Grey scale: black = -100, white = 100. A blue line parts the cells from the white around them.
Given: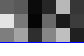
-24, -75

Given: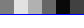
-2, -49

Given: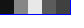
-86, -50

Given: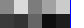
7, -77

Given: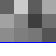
-23, -34

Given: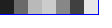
-76, 81

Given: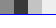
8, 87
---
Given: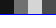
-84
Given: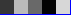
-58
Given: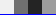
88
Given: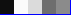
-89
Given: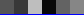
-33
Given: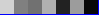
65
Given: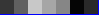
-58
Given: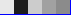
82
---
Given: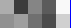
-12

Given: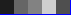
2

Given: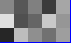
12

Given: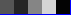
4

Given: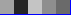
54

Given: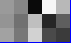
65

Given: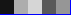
68

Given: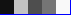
-39

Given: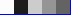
60

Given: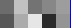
80
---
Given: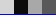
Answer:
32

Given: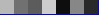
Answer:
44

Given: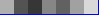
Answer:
37

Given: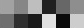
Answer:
61

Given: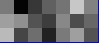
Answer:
46

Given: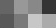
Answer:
34

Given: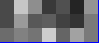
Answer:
55

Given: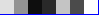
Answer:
76

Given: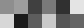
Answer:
69
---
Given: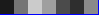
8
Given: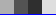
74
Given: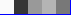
-6
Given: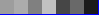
-79
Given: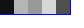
-37
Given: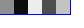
53
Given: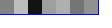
14
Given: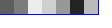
47
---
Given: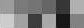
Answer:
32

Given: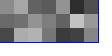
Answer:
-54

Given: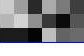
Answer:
48

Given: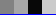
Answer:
31

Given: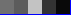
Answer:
53

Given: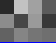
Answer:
4

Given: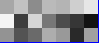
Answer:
20

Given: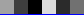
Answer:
72

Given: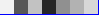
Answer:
13

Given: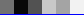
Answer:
57
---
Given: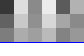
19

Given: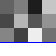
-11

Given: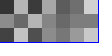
58

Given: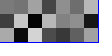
27

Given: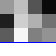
15

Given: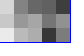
-3

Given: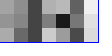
71
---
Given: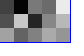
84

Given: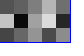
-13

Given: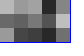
4

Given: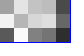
-42

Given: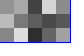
10

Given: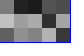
-40

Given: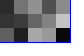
9
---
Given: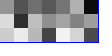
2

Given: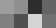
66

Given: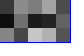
-72

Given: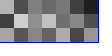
6

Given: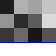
-28

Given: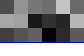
-71

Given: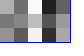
-34

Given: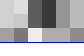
16

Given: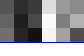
-1

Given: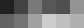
50
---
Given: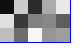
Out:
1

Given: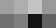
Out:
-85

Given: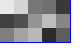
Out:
16

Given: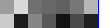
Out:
5

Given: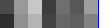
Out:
41

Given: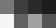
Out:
27

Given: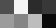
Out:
48

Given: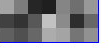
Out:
-31
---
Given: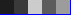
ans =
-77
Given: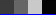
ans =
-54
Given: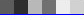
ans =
-28
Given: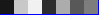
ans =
-82
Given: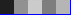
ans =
-76
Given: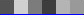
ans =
-35
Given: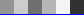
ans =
16
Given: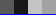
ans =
-31
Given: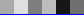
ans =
33
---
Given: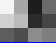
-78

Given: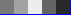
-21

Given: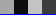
53

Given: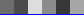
-57

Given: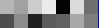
72

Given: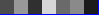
8

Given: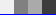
33

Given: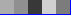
63

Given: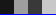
-55
